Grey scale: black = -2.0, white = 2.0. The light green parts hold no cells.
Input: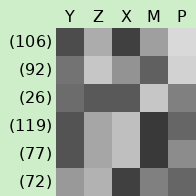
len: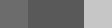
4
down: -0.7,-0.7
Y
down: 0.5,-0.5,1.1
M
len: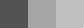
3
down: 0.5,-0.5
M
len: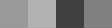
4
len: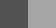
2

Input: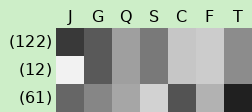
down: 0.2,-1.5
T
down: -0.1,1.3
S

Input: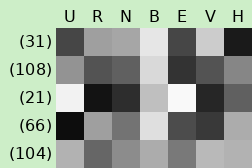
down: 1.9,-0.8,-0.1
E
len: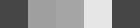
5

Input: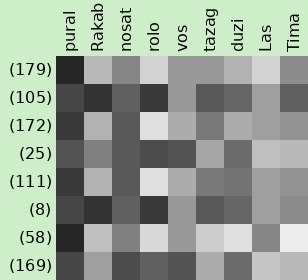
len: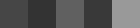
5
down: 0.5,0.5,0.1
Las

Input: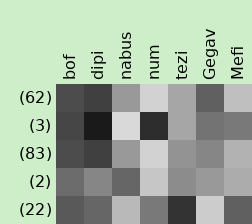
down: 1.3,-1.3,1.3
num
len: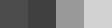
4

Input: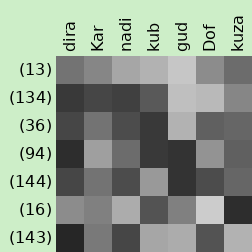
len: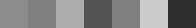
7
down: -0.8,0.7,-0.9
nadi
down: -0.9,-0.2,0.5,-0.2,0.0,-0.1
Kar
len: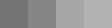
4
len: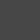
1
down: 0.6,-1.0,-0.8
nadi
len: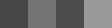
4

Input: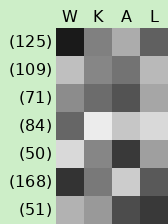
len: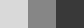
3
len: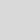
1
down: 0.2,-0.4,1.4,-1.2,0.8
W

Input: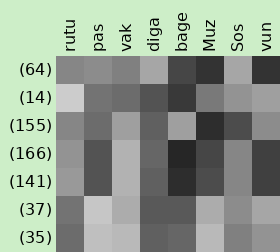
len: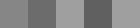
5
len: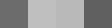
4
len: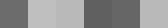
6
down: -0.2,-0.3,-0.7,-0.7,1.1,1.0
pas
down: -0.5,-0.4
diga
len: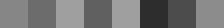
8

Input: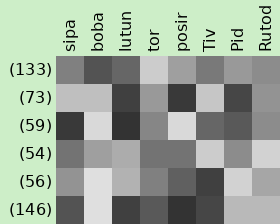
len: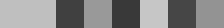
8
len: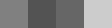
4

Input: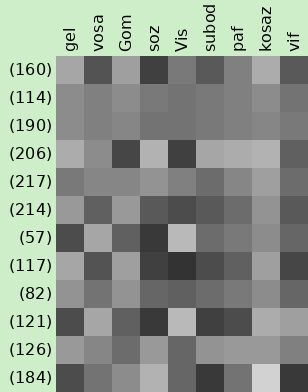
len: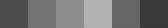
6
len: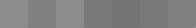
7
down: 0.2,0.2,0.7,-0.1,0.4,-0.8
gel
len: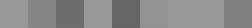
9
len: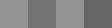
4

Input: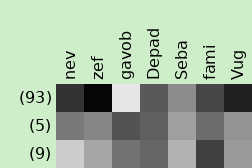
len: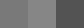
3
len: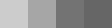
4
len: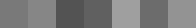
7
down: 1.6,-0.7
gavob
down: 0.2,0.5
Seba
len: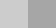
2
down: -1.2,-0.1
nev

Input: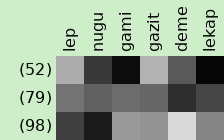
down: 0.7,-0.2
lep
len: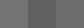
3
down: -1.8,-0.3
gami
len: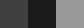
3
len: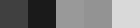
5
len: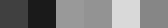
6

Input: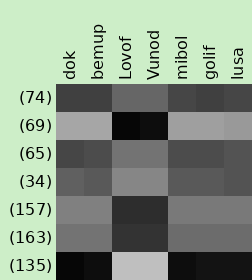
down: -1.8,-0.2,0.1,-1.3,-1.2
Vunod
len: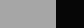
3
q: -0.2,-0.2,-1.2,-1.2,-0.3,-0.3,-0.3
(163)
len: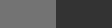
4
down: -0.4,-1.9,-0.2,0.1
Lovof
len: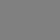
2
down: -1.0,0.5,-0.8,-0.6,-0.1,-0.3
golif

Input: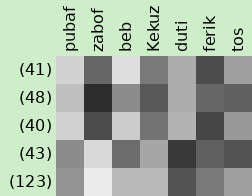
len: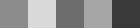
5
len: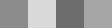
4
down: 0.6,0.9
Kekuz
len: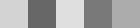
5
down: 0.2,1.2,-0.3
beb
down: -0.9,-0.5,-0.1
ferik

